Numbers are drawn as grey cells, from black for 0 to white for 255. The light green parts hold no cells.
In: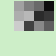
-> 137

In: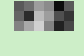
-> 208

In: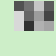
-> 177

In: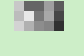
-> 141

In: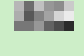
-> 151

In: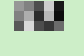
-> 77

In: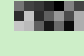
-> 95
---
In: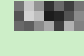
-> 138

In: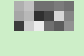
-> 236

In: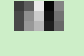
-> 183

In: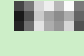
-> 226

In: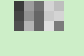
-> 102

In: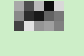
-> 148
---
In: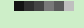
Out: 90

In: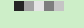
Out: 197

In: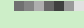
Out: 63

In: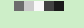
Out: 26

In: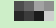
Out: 39

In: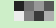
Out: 236

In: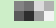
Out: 90

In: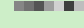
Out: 209

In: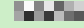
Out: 100
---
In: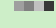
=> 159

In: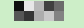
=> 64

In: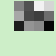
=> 62

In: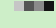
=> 139

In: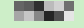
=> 80

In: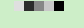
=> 135
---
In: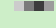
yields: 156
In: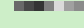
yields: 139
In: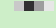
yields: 231
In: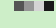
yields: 25
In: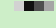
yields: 166
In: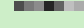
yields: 171
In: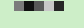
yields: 38
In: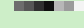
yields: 244
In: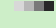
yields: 39
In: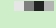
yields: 179
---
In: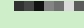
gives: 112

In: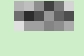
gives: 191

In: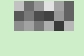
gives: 183

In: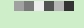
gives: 161

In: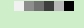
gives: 142

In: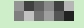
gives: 158

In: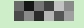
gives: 160
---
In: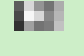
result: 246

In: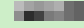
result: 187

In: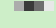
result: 232

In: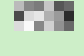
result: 249

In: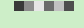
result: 230

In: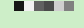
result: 240

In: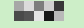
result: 228

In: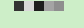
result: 216
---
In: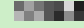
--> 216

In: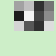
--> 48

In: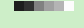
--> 180

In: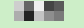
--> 69

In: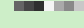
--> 137

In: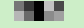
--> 194
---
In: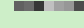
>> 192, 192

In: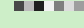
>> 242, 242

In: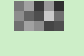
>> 78, 202

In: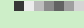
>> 139, 236

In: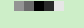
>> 1, 230

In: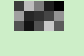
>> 49, 201

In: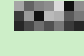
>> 186, 218

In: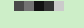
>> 18, 203

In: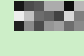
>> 99, 237
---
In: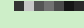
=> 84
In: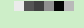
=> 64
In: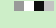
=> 15
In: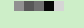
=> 112
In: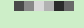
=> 217
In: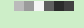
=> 245
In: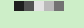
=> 227
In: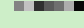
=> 48
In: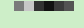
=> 50
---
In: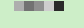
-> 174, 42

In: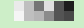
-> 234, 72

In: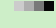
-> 204, 8

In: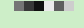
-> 117, 205

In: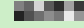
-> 129, 150

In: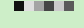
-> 17, 90

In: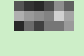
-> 85, 154
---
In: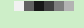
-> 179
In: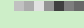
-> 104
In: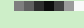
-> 249
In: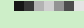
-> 228
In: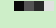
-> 225
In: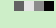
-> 5
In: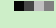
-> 128
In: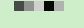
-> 177
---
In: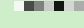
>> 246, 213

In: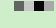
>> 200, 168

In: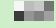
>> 246, 199

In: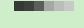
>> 200, 188

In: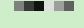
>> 223, 158

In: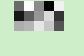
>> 252, 241

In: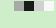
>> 248, 209
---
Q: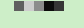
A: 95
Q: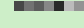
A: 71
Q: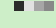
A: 43
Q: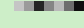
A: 197
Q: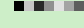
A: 0
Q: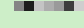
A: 133
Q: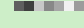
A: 95
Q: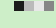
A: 27
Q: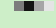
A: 124
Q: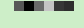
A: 87
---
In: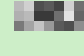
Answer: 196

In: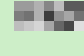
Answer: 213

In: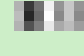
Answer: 125

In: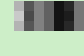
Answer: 129

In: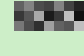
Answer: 47

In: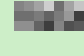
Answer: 99

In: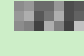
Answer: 65
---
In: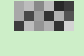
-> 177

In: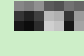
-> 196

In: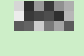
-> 121

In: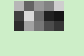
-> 119

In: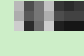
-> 32

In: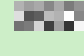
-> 158

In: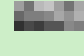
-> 85

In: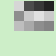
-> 169

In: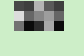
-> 44
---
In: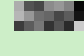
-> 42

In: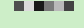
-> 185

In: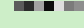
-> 123

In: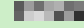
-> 156

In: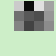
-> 100

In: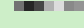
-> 137

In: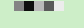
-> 89
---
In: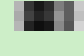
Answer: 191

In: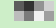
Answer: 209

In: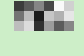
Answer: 230

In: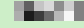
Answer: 129

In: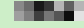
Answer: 181

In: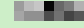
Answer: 177

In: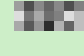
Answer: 190
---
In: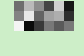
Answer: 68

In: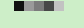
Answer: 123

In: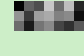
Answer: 108

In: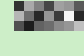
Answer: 160

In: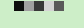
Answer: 56

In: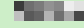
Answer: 135

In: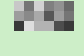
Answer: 128

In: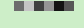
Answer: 149

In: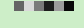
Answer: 29

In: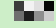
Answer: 242
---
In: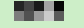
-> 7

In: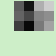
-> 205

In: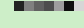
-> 214

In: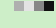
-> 17

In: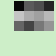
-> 37

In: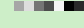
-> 42

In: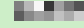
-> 83
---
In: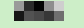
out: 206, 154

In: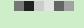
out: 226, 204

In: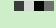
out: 215, 111

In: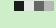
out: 230, 183

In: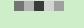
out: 211, 180

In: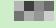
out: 205, 182

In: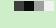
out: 242, 158

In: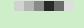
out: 222, 210
